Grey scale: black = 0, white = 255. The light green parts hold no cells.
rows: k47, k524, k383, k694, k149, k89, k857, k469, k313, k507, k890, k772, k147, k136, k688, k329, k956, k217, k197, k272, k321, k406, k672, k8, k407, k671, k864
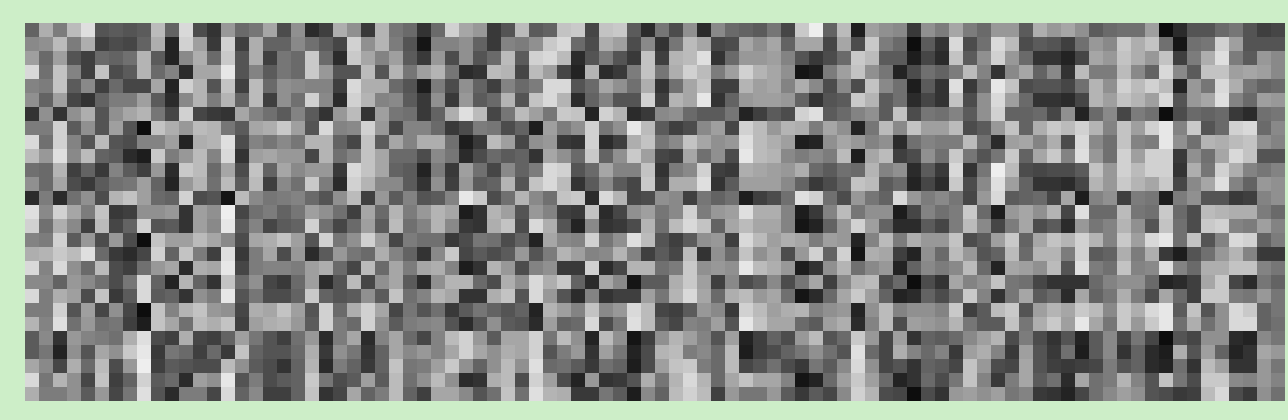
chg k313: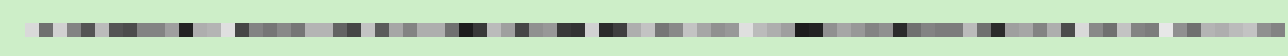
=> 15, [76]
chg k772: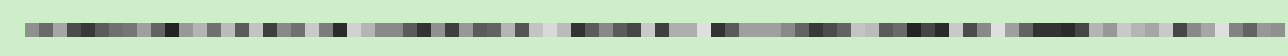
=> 16, [187]
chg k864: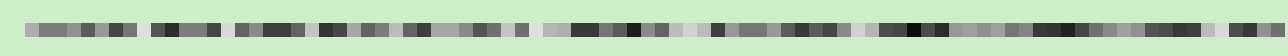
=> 65, [51]

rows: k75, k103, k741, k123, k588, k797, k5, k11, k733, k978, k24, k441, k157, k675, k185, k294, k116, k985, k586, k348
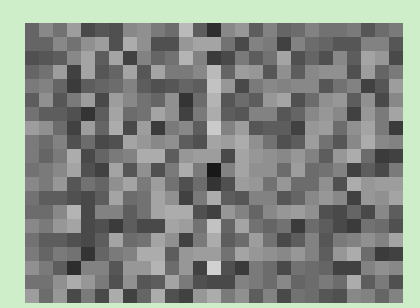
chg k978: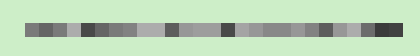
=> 17, [144]
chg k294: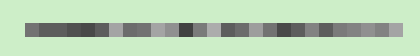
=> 21, [86]
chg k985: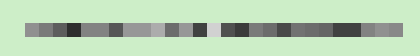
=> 9, [180]

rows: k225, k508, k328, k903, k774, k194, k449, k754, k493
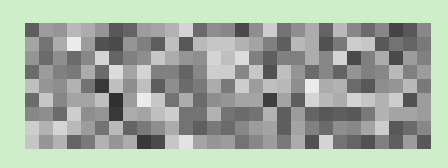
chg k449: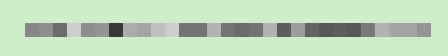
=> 28, [156]
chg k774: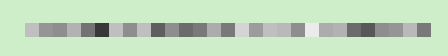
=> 15, [205]
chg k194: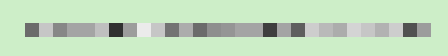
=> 20, [212]
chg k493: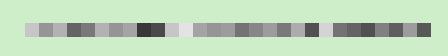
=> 7, [172]
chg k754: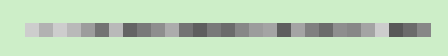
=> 2, [212]
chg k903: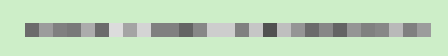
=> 15, [135]

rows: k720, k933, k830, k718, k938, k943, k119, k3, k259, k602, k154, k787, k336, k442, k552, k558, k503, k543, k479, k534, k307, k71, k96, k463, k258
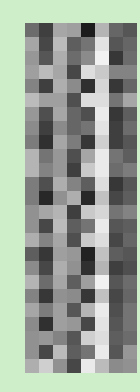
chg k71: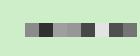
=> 6, [86]
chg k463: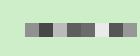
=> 4, [116]
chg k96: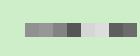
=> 4, [207]
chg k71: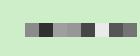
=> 5, [227]
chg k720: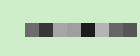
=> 1, [63]
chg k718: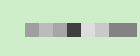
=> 3, [71]

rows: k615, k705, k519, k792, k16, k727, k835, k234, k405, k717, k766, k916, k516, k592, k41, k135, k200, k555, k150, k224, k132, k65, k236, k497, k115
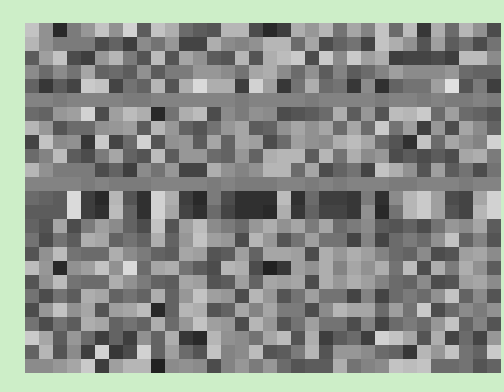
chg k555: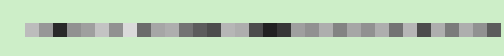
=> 27, [188]
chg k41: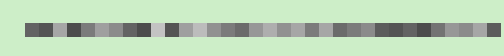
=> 13, [139]
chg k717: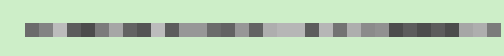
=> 25, [151]
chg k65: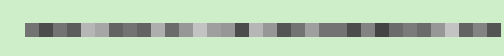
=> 4, [174]
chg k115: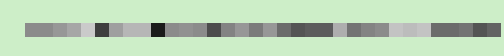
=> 9, [33]
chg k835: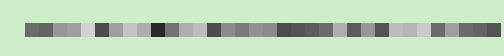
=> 7, [188]
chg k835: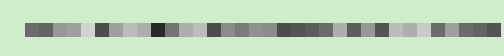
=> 27, [182]

